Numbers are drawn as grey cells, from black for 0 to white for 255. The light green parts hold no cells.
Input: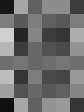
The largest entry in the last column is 174
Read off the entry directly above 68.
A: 117
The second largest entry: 188
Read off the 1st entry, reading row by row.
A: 23
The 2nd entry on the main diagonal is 88
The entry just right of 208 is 37
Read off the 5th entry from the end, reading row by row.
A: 166
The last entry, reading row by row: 52
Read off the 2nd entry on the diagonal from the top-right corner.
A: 88
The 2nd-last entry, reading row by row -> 153
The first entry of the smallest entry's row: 16
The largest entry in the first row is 166
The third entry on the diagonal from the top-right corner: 60
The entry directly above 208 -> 125

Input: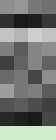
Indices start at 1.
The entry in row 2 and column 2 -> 26
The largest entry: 207
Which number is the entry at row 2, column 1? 48
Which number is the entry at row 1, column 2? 150
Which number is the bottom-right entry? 70
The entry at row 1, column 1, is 142
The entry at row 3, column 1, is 194
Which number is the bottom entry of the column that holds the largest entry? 26
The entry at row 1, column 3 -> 120
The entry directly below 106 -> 158
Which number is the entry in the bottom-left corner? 40

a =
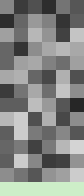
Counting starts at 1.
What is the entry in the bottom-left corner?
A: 141
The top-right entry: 86
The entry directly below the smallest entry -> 141
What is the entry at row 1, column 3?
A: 80
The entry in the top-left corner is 135
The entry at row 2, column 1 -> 45
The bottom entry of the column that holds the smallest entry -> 204
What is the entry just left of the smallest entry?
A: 86
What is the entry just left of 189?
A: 94
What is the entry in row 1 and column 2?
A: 59
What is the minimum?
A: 38
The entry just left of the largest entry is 183

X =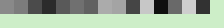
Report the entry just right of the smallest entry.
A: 105
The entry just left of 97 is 112

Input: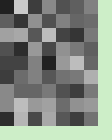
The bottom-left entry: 45
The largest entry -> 202
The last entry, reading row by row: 114
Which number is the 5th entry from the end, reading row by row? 73
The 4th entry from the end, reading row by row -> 168
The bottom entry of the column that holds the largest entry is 181
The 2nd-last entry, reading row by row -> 61
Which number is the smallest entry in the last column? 95
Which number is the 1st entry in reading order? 33
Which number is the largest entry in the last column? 175
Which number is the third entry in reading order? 61
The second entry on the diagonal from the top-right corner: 102
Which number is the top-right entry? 129
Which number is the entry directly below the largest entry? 53
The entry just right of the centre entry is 153

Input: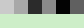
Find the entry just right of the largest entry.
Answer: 168
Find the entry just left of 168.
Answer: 202
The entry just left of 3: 138

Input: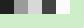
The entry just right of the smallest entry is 155
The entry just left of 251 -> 67
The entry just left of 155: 32

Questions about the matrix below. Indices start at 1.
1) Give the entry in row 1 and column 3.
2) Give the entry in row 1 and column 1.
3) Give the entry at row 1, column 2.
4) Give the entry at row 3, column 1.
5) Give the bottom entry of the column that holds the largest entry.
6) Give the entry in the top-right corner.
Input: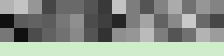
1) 150
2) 179
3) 195
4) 119
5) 113
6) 131

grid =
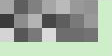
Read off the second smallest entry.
71
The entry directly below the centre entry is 218
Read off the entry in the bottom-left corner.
212
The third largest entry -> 186
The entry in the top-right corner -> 147
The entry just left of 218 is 121
